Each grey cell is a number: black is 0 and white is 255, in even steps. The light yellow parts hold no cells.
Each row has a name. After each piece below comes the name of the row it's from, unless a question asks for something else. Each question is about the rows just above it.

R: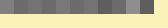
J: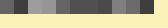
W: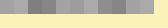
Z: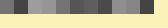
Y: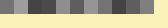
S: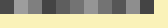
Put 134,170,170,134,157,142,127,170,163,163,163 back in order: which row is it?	W
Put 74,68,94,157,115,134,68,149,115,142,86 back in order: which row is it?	Z
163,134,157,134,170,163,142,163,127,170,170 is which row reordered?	W
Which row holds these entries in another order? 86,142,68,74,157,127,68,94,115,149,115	S
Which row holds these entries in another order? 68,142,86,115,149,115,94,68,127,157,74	S
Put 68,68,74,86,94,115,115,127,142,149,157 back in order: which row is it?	S

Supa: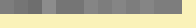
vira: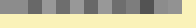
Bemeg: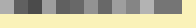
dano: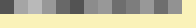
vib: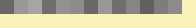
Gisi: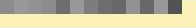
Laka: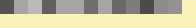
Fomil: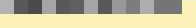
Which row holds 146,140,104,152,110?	vib
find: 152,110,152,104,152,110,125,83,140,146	vira
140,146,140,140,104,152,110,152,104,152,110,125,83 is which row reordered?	vira

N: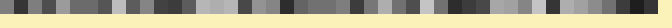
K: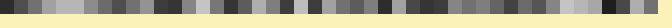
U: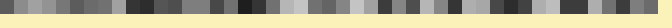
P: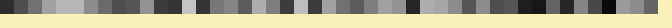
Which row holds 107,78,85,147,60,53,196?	P
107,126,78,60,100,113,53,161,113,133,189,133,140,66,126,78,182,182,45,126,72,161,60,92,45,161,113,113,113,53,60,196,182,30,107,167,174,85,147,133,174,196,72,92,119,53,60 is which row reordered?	K
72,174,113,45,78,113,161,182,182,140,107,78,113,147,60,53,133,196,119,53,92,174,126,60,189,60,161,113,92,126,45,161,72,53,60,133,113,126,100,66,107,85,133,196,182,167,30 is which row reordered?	K
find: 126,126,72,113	U
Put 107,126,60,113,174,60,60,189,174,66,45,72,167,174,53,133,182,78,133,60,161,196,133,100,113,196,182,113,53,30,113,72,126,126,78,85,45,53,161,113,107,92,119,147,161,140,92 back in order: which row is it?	U
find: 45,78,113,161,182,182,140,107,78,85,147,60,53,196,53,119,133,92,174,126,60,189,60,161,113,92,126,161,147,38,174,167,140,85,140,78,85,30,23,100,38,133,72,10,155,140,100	P
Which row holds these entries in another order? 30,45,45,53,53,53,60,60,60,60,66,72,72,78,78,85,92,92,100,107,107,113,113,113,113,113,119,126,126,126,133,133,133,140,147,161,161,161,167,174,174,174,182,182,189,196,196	U

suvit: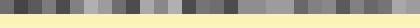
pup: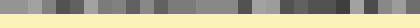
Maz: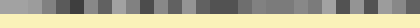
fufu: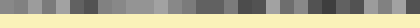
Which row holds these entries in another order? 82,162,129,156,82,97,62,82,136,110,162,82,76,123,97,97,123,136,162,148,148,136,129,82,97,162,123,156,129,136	fufu
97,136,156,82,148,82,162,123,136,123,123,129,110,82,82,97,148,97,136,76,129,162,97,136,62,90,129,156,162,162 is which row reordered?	Maz
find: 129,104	suvit
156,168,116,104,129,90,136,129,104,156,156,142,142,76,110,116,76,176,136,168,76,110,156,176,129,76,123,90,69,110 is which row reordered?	suvit
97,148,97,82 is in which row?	Maz
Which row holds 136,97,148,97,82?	Maz

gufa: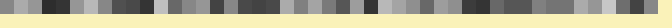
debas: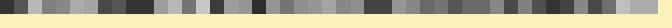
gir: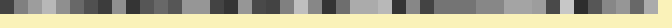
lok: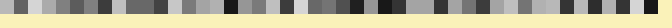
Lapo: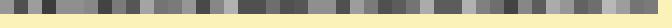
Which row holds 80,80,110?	Lapo
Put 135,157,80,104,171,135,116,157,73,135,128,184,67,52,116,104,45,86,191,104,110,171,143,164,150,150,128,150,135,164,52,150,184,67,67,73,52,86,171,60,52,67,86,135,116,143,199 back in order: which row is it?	gir
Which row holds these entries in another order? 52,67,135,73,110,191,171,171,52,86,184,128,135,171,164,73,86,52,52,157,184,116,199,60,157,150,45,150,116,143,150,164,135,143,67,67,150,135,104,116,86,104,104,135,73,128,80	debas
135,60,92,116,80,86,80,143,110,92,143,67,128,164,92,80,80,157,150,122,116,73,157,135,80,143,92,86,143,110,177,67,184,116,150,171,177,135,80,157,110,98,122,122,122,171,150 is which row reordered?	Lapo
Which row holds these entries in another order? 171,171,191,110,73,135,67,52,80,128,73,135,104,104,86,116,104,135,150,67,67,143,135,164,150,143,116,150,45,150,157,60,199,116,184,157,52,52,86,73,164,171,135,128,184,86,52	debas

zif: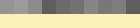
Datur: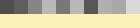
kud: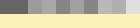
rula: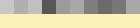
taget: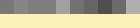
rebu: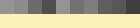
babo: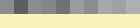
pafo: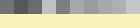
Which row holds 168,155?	pafo
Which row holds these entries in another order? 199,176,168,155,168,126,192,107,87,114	pafo
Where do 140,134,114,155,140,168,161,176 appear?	babo

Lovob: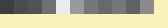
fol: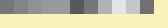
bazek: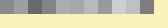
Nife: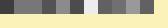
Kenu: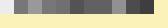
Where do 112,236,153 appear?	Lovob
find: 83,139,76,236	Nife
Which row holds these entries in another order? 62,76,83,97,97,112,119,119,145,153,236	Kenu
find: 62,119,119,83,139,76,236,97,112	Nife
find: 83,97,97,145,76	Kenu
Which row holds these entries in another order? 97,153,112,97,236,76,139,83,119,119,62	Nife

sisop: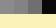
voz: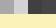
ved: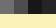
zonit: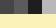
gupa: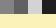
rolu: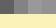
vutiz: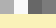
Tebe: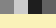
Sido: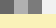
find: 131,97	gupa
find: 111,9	sisop
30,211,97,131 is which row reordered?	gupa
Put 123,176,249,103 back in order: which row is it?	vutiz

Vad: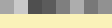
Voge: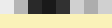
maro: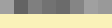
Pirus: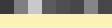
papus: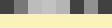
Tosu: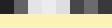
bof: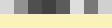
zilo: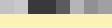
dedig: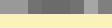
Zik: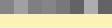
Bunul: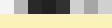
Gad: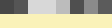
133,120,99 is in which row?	Zik
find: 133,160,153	maro
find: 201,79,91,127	Vad
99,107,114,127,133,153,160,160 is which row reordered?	maro

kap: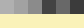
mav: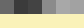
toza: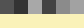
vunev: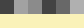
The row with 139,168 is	mav
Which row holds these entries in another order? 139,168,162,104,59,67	mav
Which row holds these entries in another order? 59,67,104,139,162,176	kap
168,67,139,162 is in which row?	toza
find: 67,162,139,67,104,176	vunev

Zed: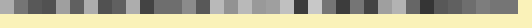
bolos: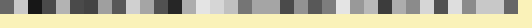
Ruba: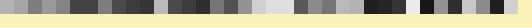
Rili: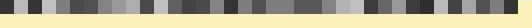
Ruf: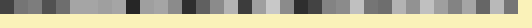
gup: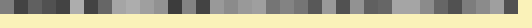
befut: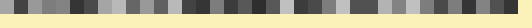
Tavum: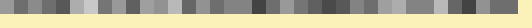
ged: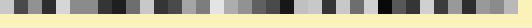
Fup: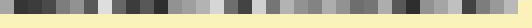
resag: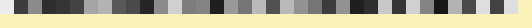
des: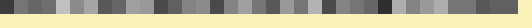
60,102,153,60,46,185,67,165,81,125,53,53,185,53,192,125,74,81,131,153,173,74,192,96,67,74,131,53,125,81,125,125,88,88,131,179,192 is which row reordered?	Rili
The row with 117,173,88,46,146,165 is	Fup
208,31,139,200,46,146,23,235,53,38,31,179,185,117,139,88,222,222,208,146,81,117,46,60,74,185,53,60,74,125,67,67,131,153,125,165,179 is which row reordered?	Ruba
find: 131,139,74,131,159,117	des

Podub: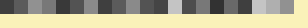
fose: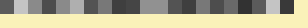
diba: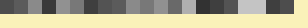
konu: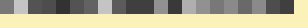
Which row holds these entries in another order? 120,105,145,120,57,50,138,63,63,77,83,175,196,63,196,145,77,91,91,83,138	diba
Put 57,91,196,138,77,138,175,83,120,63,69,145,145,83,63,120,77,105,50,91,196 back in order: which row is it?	fose
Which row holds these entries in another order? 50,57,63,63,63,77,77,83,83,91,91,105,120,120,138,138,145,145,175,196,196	diba
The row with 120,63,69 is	fose
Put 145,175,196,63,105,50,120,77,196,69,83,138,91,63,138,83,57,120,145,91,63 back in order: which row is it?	Podub
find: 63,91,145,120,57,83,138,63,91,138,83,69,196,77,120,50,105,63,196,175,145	Podub

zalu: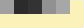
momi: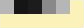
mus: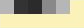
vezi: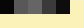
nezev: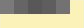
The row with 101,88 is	nezev
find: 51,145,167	zalu
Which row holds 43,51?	zalu

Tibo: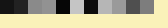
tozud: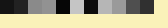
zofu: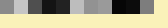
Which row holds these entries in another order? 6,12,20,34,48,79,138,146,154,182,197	tozud
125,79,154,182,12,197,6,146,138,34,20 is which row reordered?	Tibo

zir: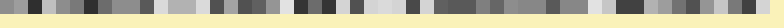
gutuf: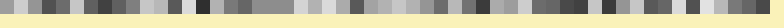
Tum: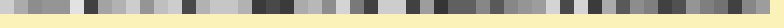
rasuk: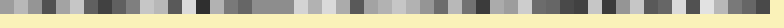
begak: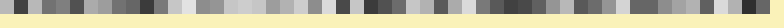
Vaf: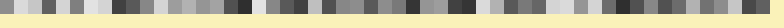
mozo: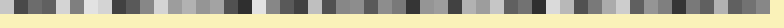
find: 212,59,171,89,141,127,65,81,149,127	Tum
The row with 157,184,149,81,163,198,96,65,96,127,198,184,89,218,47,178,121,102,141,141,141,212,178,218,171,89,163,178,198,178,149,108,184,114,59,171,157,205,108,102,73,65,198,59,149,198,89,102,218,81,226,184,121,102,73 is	rasuk
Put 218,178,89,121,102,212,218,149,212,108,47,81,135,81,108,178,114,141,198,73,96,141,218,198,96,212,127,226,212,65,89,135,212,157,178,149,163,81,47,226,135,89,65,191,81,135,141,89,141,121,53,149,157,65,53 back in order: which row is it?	Vaf
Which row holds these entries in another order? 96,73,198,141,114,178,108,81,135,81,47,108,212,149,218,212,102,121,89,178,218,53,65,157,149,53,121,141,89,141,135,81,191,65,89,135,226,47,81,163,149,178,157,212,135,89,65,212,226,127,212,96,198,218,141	Vaf
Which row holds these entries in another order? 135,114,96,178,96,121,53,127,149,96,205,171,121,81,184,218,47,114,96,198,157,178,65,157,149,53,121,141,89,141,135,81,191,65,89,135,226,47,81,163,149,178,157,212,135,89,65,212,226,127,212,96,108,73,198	mozo
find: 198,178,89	begak
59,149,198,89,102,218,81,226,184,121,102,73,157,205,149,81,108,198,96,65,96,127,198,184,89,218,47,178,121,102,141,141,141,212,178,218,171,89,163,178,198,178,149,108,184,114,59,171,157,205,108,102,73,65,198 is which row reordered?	gutuf

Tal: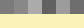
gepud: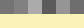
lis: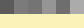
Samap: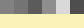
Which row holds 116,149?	lis
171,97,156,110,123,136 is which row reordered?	Tal
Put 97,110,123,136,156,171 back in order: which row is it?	Tal
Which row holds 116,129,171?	gepud
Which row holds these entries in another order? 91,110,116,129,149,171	gepud
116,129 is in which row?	gepud
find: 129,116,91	Samap

